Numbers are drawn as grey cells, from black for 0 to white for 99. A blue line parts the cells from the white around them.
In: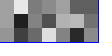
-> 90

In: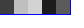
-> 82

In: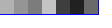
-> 76

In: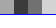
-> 82

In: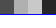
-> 78

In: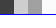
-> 97
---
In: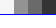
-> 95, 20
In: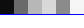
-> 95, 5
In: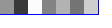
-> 98, 22
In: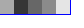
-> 89, 21
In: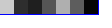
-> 79, 2
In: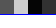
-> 80, 2
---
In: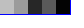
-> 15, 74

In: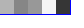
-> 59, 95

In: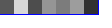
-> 58, 84

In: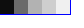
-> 69, 93

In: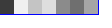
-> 86, 93

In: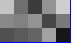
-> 57, 80

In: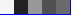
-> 59, 95

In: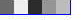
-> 17, 92

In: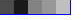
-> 51, 74

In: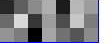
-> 61, 84
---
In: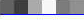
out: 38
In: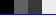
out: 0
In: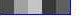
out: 29
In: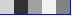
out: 82
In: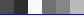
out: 29
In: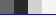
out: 40
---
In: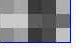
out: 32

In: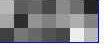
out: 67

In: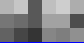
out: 63

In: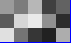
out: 56

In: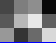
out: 90

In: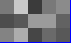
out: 60

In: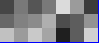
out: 36

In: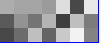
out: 74

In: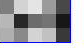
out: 45
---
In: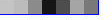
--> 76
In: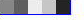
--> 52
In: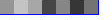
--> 58
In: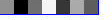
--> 56
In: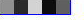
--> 56
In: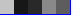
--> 76
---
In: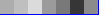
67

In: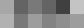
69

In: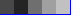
28

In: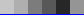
77

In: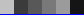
75

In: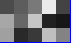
62

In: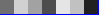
43

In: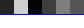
14
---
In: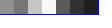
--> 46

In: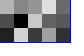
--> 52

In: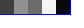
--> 56

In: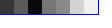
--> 35

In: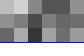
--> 81

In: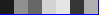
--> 56
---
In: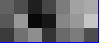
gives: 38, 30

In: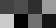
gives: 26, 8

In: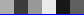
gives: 67, 37

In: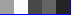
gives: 62, 14

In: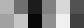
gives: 70, 25

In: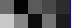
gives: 41, 11

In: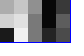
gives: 67, 29
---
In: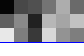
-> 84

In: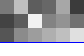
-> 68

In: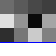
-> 46

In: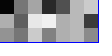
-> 68

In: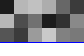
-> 78

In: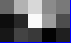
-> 22

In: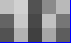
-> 25

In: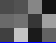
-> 76
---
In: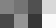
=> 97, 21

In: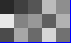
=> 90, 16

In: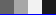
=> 94, 11

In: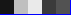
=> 91, 8

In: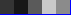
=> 78, 9

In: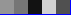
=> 81, 7

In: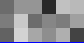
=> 82, 16
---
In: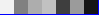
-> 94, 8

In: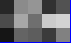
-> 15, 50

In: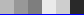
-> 72, 16

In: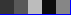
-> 20, 52

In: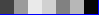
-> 26, 2

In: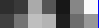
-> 18, 59

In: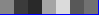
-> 52, 44

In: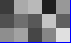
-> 23, 87
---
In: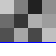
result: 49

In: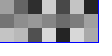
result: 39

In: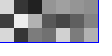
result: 21

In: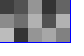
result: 32

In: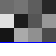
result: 45

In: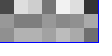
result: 86

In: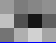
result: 48
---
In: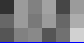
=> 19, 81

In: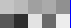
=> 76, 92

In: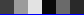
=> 24, 16

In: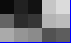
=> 4, 36

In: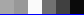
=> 65, 4

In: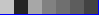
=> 77, 26
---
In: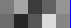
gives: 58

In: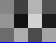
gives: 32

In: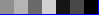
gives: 0

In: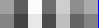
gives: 66

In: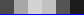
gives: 11

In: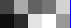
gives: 82
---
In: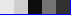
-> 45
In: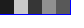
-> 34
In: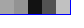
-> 57
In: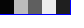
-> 37
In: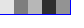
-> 57
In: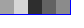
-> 54
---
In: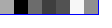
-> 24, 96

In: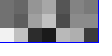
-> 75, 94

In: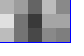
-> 22, 87

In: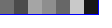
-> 55, 78

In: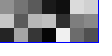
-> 74, 93

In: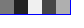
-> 93, 93

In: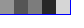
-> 48, 83

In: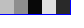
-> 3, 87

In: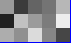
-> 60, 92

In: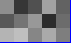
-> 59, 74
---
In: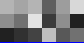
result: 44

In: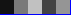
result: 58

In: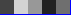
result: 43

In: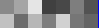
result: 39

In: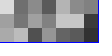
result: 19

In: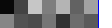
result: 35

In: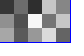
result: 39

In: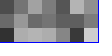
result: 80
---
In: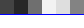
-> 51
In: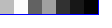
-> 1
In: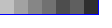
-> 18
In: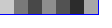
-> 65
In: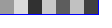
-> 25
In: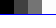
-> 98
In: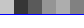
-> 50
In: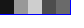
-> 41
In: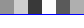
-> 68
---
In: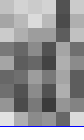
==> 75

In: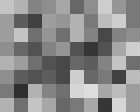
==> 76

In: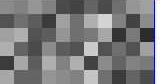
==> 54

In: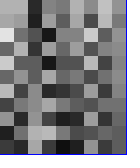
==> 69

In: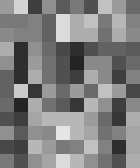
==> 60

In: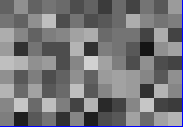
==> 38

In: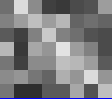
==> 43
